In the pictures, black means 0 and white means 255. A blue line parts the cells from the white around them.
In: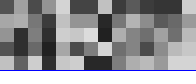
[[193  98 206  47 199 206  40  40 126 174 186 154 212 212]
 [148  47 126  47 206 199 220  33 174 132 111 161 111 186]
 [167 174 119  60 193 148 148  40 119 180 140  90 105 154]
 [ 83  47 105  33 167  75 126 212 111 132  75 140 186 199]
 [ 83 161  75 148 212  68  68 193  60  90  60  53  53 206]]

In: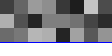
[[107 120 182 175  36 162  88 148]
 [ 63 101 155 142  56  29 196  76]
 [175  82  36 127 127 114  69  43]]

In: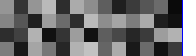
[[ 45  65 178  17  52 157  17  94  72  38  59 157 178]
 [125  25 165 119  38 178 194 101 171  25 107  17  59]
 [149  52 149 186  45 171 141  94  31  59  86 107  10]
 [133  86  31 157 107  45 186 141 165 125 171  31  17]]

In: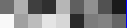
[[248 160 188 228 215  41 124 131 102]
 [110 176  63  47 182  95 144  81  26]]

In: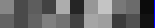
[[ 99  74  99 128 114  66 166 159  59  80  18]
 [135  74  93  66 173  37 151 196 120 107  11]]

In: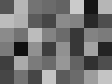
[[139 115 188 131 107  55 131 123]
 [123  16 145  62 145  55 163  35]
 [ 62 170 123 107 151  99  49  78]
 [ 84 182 115 107  99 203  22 182]
 [188 176  91  70 139 131  41  78]
 [ 70 115  70 196  91 107 157 196]]

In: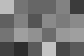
[[116 159 145 108 153 159]
 [189 116 102 102 130  59]
 [ 65  45  90 195  71  90]
 [ 96 130  84 138 123 138]]

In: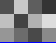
[[192  67 177 221]
 [ 80 200  94  52]
 [150 108  73 138]]

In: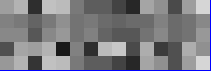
[[ 80 165 158 179  25 129  46 187 199  74 173  59  80 173 144]
 [129 121 100 121 144 115 121 107 100 107 107 129 107 115 136]
 [136 136  87 136 152 115 129 100  87  87 115 136 107 115 152]
 [152 179  52 193 187 121  93  93  67  39 165 144  80 158 214]
 [158 179  46 193 187 121  93  93  67  39 165 144  74 158 214]]
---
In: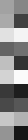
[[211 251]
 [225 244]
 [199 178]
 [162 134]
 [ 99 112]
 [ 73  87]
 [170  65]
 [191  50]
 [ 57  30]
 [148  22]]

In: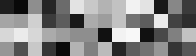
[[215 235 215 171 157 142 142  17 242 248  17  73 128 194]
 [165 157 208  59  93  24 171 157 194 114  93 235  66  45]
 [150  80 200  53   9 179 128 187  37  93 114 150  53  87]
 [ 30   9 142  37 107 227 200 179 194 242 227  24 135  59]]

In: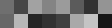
[[103 183  37  50  64 169 196  22]
 [111  70 162 132 155  91  50 148]]

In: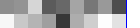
[[247 200 180 159  55 173 206 253 226]
 [141 147 214  91 104 165 119 153  77]]

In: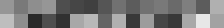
[[190 142  41  78  49 168 184 100 176  56 156  70  56 168 231 162]
 [150 121 142 150  78  70  64  85 113  92 113 121 106 127  92 176]]

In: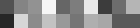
[[ 39 214 139 194 153 117 175 167  89  89]
 [ 82 132 146 246 102 125 233  60 109 181]]

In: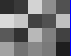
[[218 198  65  81 192]
 [163 115 136 122  30]
 [ 44  57 211 142  81]
 [ 89  50 184 128  65]]
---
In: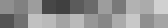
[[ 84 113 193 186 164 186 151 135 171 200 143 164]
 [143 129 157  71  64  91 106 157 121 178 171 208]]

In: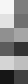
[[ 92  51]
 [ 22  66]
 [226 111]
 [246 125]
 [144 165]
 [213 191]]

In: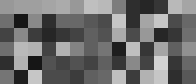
[[111  22 137  46 104 104  88  75 198  46 165 198  75 104]
 [117  30 198  75  75  60  96 104 191  60 178 198  46  88]
 [ 67 137  60  38  54  67  96  82 171  75 152  38  54 111]
 [152 159 159 165 171 152 191 185 125  46  38  54 185 165]
 [ 46 178  22  82  67  82  67  96  54 137  67 211  54 104]
 [111 185 178  67 178 131  96 117  30 191  54 165  96 145]]

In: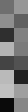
[[186  34]
 [ 68  82]
 [143  96]
 [180 123]
 [ 47 129]
 [ 10 135]
 [111 151]
 [193 159]]

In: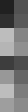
[[ 61  76]
 [ 33  82]
 [ 47  89]
 [152 102]
 [189 124]
 [189 132]
 [158 138]
 [181 144]]

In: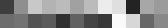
[[109 115  83  91  48  97  68  56 250 215 103 136]
 [ 62 143 200 179 187 161 187 236 223  35 167 155]]

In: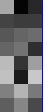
[[167   4  40]
 [193  27 200]
 [187  52 159]
 [ 67  60  60]
 [ 87 101 108]
 [101 115  46]
 [ 94 134  73]
 [128 180 121]]

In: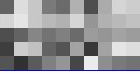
[[ 84  49  91 128 149  70 235 142 122 115]
 [ 78  99 134 115 128 107 156 149 163 156]
 [ 62 205 193  99  84 163  56 163 229 221]
 [ 99 221 199 122 107 177  78 171 213 205]
 [213 229 199 185 177 213 149 177 185 193]]

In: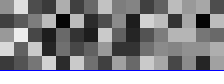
[[ 58  83 118 210  43 202 112  64 161 105 202 167  71 139  37 161]
 [ 64  90 125 188   5 188  43  77 139  29 210 188  51 167   5 188]
 [217  97 202  37 112  71  97 153  51  51 112 139 132 145 145 174]
 [145 223  77  58 174  64 105 194 125 132  64  97 188 153 167  77]
 [153 237  71  29 105  51  29 202  97  37  83 125 181 181 118 105]]
